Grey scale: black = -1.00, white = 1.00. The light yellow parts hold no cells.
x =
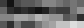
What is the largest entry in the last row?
0.73
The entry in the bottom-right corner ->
0.63
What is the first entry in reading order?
-0.53
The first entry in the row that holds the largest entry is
-0.31
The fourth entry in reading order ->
-0.31
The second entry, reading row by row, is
-0.85
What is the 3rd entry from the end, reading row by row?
0.53
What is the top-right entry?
-0.20
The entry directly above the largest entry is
-0.20
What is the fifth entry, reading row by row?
-0.31
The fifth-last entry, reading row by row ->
0.28
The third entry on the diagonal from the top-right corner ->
-0.31

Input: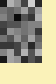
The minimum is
-0.91
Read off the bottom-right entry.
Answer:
-0.57
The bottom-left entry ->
-0.81
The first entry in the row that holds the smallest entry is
0.03
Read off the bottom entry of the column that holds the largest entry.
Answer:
-0.35
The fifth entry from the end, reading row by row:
0.27
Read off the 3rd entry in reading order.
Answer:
0.15
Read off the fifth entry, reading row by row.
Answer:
0.63
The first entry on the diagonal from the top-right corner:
-0.68
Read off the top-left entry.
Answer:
-0.81
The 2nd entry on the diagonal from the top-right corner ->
-0.35
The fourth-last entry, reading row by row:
0.15
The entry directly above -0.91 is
-0.10

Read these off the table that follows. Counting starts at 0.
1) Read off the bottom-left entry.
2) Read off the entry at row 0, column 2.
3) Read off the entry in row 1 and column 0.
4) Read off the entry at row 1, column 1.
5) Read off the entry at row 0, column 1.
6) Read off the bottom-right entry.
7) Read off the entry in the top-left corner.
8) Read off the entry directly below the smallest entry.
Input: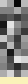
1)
0.35
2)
-0.94
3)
0.01
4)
0.01
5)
0.24
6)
0.45
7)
0.57
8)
0.35
